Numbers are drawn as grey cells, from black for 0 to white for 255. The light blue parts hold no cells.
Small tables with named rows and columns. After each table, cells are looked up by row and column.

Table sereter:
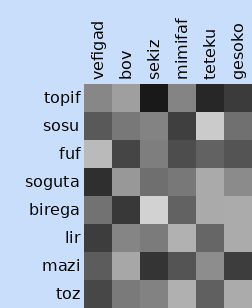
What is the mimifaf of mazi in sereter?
84
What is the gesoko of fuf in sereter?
84
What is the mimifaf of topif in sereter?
132
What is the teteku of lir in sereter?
102
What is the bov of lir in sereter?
133
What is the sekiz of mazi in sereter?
52
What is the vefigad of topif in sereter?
135
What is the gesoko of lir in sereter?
171
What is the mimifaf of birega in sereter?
98
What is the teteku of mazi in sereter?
141
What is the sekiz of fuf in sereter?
126
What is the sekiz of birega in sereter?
210
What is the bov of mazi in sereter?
167
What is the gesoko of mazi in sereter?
61
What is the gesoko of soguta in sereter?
139
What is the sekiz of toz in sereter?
130
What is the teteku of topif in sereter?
39

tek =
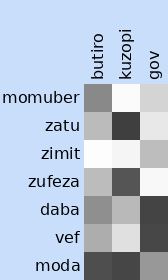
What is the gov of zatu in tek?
232
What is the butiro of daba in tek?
143
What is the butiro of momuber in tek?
137
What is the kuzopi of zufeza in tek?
85
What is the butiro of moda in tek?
78
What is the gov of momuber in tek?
212
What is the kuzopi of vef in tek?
224
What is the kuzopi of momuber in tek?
251
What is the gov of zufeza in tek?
248
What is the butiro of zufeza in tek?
188
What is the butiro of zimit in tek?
253
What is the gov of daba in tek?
68

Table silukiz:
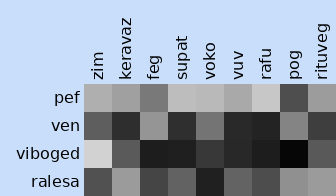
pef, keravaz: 160
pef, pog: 78
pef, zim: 175
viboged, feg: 29
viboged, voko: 56
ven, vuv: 41
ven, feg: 149
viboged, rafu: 29
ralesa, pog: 144
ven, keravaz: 46
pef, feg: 121
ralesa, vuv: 99
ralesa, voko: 32
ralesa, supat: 98
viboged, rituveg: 89
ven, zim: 94
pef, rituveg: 156
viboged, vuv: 40
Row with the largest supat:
pef

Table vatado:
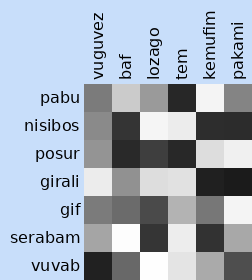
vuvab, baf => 104
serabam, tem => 237
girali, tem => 225
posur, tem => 40
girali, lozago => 221
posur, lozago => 62
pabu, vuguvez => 123
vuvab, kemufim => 170

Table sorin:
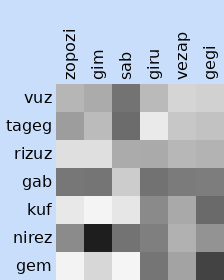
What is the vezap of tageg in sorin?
199
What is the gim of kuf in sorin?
244
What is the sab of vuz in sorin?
115
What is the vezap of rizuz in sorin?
183
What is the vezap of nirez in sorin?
177
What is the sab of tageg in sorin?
108
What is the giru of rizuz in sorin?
170
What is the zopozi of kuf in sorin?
232
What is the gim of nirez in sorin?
30
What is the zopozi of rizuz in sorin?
223
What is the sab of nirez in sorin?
115
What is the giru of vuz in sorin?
186
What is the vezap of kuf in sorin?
169
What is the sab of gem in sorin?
245
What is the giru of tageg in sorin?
234
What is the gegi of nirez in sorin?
147
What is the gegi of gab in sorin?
125
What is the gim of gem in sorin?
215
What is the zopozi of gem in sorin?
243

